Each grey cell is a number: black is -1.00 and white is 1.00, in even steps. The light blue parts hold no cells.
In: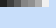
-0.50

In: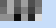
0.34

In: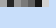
-0.71

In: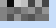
-0.91

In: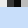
-0.56

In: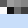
0.25

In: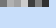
0.39

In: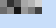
-0.61

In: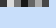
0.71
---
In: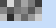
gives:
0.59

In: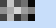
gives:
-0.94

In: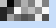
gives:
-0.35

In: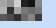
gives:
-0.53

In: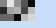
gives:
0.69

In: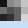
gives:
0.66

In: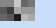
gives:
0.32

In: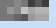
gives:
0.30

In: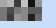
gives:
-0.17

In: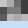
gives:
0.45
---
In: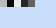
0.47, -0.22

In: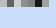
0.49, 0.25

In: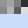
0.17, 0.74

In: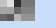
0.52, 0.16

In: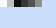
0.96, 0.11

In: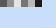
-0.31, -0.79

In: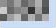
0.13, 0.37

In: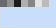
-0.17, 0.47

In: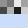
0.14, 0.61

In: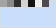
0.29, -0.40
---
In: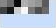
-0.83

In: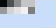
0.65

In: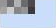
0.61

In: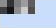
-0.84

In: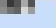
-0.11

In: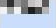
0.28
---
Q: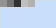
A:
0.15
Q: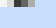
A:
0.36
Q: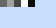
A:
-0.19
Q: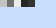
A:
-0.13
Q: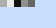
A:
0.12
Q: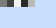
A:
-0.02
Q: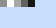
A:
0.12
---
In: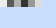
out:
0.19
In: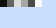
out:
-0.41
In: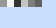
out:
-0.02
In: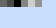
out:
0.61
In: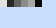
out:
0.31
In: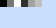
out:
0.27
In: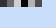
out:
0.40
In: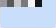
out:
0.92
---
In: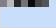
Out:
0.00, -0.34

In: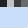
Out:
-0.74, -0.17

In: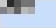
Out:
0.58, 0.35

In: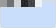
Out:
0.21, 0.89

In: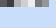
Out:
-0.29, 0.18

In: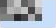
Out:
-0.35, -0.35

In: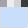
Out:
0.28, -0.53

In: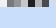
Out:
0.89, -0.41
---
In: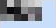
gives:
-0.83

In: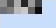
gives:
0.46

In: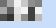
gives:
0.79

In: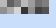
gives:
0.66

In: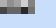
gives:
-0.21

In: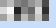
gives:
-0.74
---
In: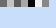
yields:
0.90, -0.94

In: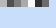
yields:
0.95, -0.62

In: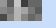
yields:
0.54, -0.52

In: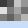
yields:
0.76, -0.54

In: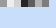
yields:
0.87, -0.71

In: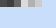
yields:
0.72, -0.51
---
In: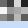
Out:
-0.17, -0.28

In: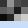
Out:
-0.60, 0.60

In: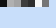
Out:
-0.88, -0.08

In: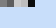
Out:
-0.01, -0.91

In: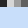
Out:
-0.71, -0.25

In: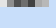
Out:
0.79, 0.44

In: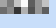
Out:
0.29, -0.26
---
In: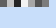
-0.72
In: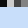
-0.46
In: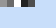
1.00
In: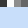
0.11
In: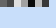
0.75
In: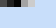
-0.97
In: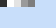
0.78
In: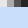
-0.36
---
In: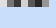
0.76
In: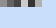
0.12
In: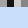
0.28
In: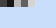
-0.48
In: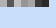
0.40
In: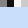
0.03
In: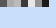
-0.32
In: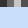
-0.60
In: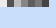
0.85
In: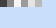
-0.50
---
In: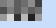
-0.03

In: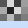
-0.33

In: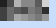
-0.75

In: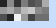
-0.72

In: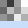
0.04

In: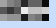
0.27

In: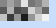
0.05

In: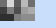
-0.14

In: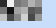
-0.66
